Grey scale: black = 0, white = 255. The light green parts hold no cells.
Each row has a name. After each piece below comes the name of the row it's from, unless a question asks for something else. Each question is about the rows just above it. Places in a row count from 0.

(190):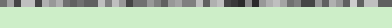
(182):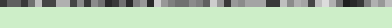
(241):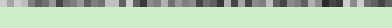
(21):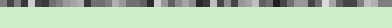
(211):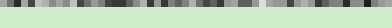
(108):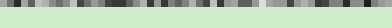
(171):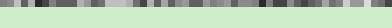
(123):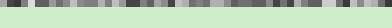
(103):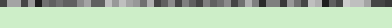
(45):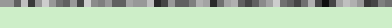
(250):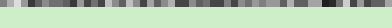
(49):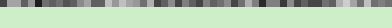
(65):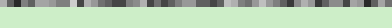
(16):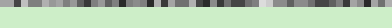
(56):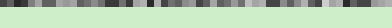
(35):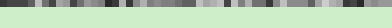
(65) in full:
[176  96  42 127  96 164 164 152 127 127 205  69 176 152 112  96  69  69
 127 139 176  69 112  69  96 127 152 152  96  96  69  96 191 176 127 112
 152 191 152 127  96  57 139 176 152  57  96 139 139  69 164 152  42  96
 164 112]
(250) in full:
[127 176 220 152  57  96 139 112 112  96  57 152  69 112  69 191 139  96
 191 139  69 164  96 139 176  69  69 139  96 112  69  69 127  69 139 112
 152 127 152 152  96 176  96  96 164 164  30  42 112 205  69 152  69  96
  96 164]
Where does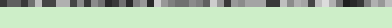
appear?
(182)
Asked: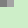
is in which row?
(56)
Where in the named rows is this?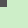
(49), 9

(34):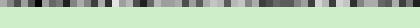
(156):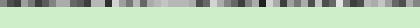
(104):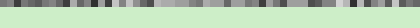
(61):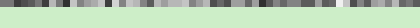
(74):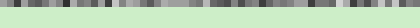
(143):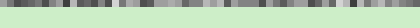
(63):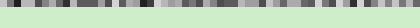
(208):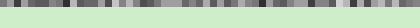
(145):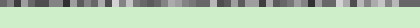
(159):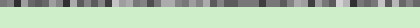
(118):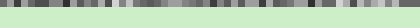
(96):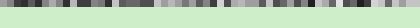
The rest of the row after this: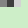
[ 78 171 183 158 158  91 196  78 103 158  78 131  32 196 171 103 227  78
 103  32  62 211 196 103 196 158 196 196]
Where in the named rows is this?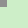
(104), 19
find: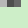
(61)
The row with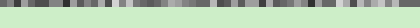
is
(145)
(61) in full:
[119 119  62  78  91 119  62 183 119  48 196 131 158 171 196  62 211 131
 196 183 131  91 183 158 183 183 196 131 158 183  78 103  78 158 158 103
 158  48  91 131 103 131 131  91  91 158  91 103 240 196  78 131  91 158
 171 131 183 103 119  91]
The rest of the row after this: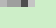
[158 103 171 171 103  91 211 119  78 211 158  48 211  78 131 196 131 196
 119 183 103]

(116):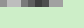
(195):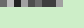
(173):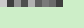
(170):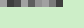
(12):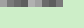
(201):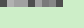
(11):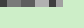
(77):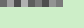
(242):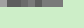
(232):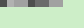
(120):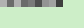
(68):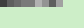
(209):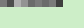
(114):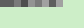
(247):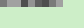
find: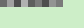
(77)
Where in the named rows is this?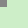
(201), 7

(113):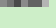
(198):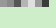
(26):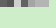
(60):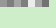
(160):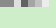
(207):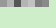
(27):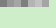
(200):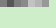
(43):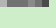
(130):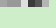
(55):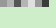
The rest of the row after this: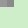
[ 86 180 223 152  59]
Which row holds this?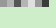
(55)

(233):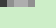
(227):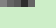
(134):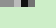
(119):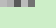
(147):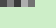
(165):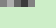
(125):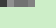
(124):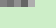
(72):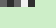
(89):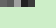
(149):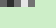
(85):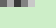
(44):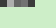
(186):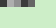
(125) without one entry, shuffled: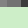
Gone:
[144]
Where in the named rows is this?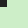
(89), 3
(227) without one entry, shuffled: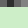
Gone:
[89]
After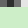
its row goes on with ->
[114]
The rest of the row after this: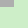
[144]
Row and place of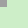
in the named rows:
(89), 2
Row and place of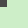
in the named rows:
(147), 0

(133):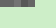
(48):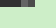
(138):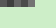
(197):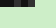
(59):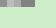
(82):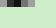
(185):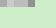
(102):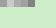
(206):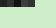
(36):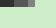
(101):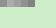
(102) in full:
[160 202 172 160 130]
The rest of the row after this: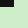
[49 19 49]
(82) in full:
[160  49  19 115 160]
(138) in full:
[ 87  62 101  75 115]
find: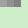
(101)
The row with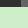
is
(48)
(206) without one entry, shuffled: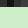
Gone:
[35]

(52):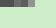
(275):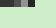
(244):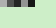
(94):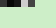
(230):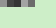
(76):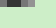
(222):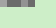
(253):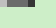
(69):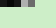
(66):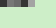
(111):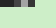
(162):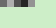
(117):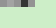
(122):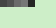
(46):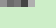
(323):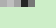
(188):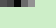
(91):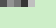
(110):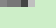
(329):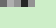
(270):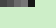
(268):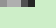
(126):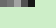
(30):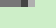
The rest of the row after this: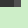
[147  37]
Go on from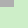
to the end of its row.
[81 37]
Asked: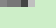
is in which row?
(110)
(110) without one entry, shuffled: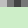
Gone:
[134]
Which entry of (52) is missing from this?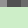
[94]

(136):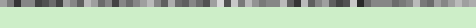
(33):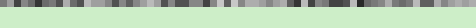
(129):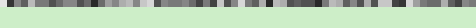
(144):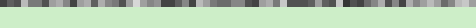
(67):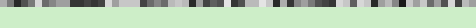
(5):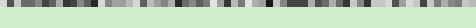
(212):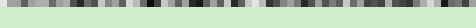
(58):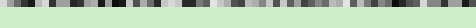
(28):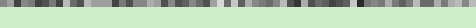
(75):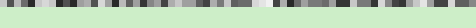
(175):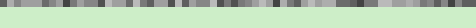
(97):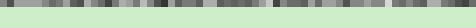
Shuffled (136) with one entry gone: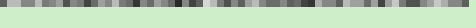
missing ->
[147]
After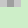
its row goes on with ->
[107 159  81 215  67 186 159]
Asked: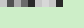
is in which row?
(58)
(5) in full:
[215  81 199 107 107 134  67  95 173  53  67 134  95  41 215 134 159 159
 186 215  95 186 159 134 173  41 107 134  95 121 228 159  53 186 121 228
 173 159  25 199 134  67  67  67 173  81 107 173 107  53 199 134  53 199
 199 215  81 159 215 199  67 199 121 173 134 121 199 186]

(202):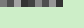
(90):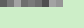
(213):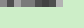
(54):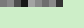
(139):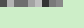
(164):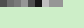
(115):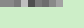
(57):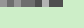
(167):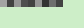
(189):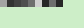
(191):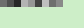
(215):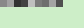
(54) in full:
[122 137  79  23 163 137 110 137  51]
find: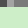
(213)
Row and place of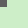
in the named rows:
(90), 0

